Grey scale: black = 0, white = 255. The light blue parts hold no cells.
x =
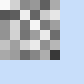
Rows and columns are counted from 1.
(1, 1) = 249
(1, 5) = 96
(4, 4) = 157
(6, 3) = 108
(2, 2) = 94
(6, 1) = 169
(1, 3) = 138
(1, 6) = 171
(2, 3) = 238
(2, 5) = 205
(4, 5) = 234

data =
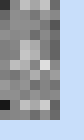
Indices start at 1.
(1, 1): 49
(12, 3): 137
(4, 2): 137
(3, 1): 125
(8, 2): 118
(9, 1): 153
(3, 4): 141
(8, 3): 141
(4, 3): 140
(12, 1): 130
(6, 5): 129
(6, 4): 179
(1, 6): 107
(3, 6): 86
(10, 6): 137
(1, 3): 191
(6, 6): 100
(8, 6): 157
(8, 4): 173

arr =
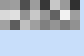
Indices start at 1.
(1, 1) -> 153
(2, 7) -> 242
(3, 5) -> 128
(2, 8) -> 158
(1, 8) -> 48
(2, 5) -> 151
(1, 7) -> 154

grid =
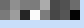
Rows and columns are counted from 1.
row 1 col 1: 108
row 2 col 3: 37
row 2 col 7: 85
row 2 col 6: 71
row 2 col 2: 157

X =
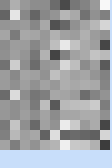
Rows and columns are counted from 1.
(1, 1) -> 135
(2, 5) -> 136
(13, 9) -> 154
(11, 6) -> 89
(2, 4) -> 101
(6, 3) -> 149
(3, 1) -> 149
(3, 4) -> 135
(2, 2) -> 229
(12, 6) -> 140
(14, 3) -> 159
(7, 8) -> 190
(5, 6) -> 190
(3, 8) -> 145
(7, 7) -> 215
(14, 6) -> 221
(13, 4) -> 105
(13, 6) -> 146
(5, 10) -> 159
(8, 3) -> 164
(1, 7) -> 74
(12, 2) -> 143
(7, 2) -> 205
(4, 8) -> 157
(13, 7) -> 235
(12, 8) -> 166
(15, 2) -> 126
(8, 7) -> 174
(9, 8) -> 168
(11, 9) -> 191
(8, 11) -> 130
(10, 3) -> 141
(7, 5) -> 150

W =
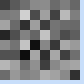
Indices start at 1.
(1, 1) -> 61
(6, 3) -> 13
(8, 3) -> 130
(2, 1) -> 121
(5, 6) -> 55
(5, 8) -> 154
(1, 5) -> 140
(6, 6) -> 167
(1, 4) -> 138
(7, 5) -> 62
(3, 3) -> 47
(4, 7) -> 76
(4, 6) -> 113
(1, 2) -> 90
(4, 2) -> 79
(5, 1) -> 140
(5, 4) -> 16
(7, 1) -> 182
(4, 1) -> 37

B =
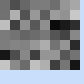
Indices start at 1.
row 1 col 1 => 112
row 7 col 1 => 196
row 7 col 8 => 21
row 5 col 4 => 151
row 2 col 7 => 146
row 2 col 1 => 113
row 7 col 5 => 175
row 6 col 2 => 77
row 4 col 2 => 115
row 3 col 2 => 63
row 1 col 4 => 123
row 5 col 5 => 173
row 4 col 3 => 101
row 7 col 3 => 107

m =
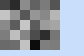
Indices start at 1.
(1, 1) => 69
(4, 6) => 118
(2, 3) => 87
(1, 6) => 84
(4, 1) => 125
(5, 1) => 106
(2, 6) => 182

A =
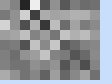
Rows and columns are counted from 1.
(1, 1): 153
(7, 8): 124
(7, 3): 115
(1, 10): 112
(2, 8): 177
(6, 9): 106
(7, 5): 132
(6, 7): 123
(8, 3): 115
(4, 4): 131
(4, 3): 191
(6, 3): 146
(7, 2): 115
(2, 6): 163
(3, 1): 211
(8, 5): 98
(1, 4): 238
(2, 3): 208
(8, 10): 112
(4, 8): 176
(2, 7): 168
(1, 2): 131
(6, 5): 195
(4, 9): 188
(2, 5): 172
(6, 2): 110
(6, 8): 85
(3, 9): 124

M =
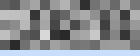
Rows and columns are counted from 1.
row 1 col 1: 98
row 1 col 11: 141
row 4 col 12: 133
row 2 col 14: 178
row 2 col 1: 193
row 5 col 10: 108
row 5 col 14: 113
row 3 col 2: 140
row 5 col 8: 117
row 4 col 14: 126
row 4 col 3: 96
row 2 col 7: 101
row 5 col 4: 156
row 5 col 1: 91
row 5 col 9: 120
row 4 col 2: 159
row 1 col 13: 164
